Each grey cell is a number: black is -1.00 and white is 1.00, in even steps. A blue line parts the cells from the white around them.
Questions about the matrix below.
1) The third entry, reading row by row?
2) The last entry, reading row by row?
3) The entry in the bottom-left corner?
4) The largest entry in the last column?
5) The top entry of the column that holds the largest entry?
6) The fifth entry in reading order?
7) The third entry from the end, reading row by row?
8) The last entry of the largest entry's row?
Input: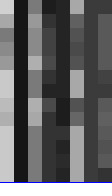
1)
-0.04
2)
-0.60
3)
0.58
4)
-0.25
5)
0.63
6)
-0.72
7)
0.32
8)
-0.54
